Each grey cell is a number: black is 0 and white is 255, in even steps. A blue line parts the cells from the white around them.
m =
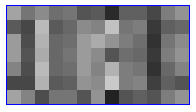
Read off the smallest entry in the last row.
34
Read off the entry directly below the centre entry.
131
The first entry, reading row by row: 163
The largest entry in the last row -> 163
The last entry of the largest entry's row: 84
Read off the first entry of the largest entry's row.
71
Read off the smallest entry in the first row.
42
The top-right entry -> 147
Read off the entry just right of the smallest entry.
84
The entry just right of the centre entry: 84
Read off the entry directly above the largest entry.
178
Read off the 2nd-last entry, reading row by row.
125
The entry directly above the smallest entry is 201
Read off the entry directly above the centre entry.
171
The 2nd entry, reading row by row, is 117
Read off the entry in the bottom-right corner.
147
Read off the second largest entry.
193

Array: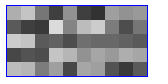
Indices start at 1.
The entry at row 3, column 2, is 196
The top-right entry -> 153
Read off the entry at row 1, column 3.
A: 118
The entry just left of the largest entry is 57
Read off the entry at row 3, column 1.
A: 204
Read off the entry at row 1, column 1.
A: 174
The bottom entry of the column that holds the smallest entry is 159
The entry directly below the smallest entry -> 204
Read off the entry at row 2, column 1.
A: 90
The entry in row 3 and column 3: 90
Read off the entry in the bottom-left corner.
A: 188
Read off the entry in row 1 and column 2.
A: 196
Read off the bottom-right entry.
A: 90
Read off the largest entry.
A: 219
